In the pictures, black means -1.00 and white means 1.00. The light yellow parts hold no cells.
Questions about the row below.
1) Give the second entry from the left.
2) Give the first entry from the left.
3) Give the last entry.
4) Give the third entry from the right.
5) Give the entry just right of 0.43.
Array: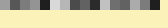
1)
-0.32
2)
0.24
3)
-0.76
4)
0.34
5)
-0.41

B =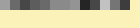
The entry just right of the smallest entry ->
-0.44
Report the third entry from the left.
-0.44
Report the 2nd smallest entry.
-0.52
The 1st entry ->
0.25

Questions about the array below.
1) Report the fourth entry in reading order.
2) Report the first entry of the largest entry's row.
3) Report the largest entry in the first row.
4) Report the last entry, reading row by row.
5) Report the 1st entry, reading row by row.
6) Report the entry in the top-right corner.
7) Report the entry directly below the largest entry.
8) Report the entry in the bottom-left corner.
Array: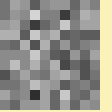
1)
-0.28
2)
-0.09
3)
0.28
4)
0.09
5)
-0.09
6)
0.00
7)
-0.54
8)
0.00
